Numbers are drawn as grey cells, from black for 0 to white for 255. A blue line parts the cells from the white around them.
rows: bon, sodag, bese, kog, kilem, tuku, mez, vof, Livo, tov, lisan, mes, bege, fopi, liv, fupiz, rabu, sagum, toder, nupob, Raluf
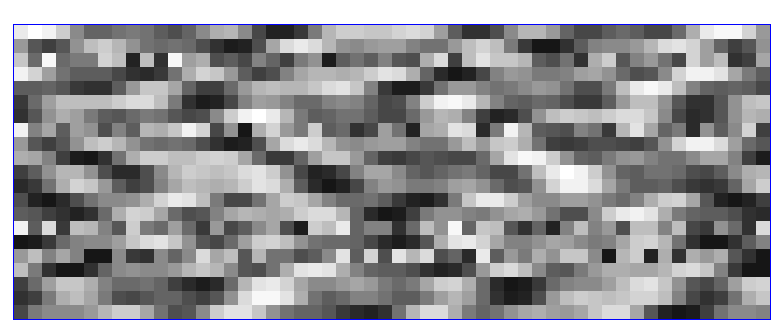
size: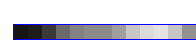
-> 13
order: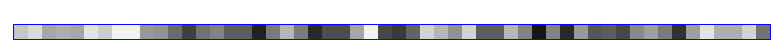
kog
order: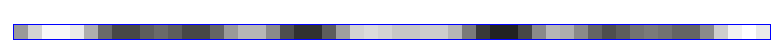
bon
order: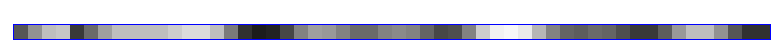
tuku
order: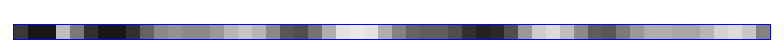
sagum
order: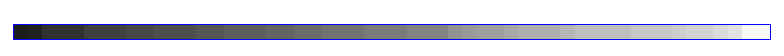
nupob

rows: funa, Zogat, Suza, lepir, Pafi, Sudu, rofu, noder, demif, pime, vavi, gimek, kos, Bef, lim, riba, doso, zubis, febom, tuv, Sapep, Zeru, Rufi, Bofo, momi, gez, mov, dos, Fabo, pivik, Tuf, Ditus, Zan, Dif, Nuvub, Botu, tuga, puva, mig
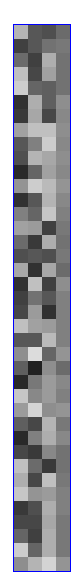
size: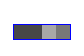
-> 4
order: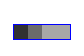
zubis
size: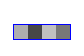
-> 4

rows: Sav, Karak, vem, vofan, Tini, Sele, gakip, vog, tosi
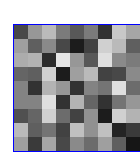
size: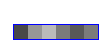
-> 6
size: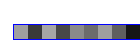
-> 9
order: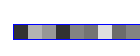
Tini
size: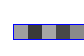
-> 5
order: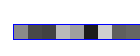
vofan
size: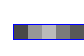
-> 5

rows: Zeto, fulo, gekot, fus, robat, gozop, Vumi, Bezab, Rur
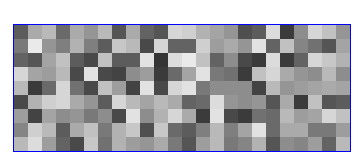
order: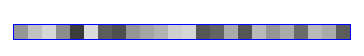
Zeto
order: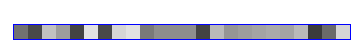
robat
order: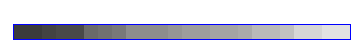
fus
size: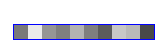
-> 10
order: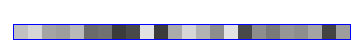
Vumi
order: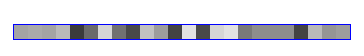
robat

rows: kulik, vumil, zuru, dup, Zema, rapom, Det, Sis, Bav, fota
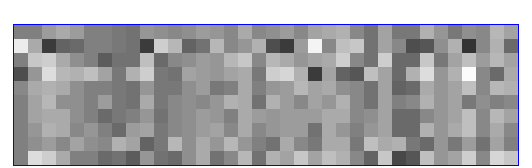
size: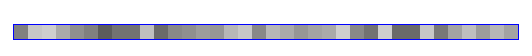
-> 36
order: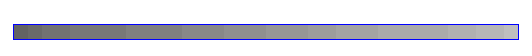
Zema
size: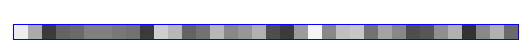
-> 36

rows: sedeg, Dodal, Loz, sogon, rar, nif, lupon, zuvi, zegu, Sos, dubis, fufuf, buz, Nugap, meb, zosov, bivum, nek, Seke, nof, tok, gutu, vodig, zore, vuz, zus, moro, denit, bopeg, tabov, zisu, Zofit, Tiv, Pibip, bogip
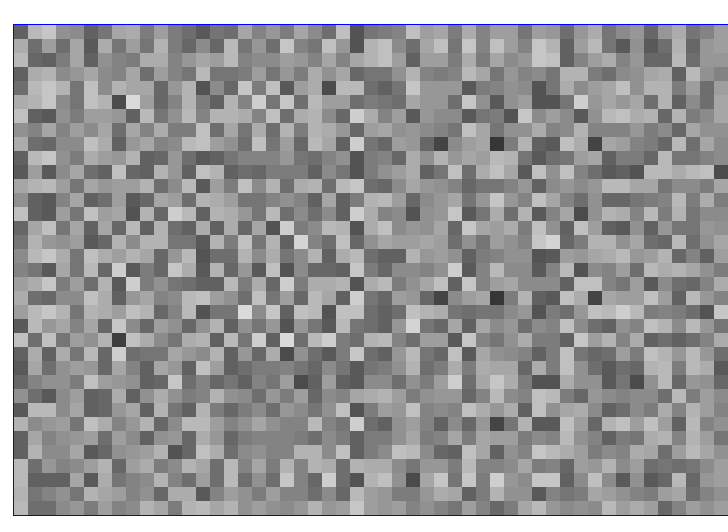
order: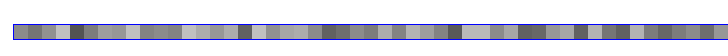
denit
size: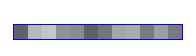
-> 12

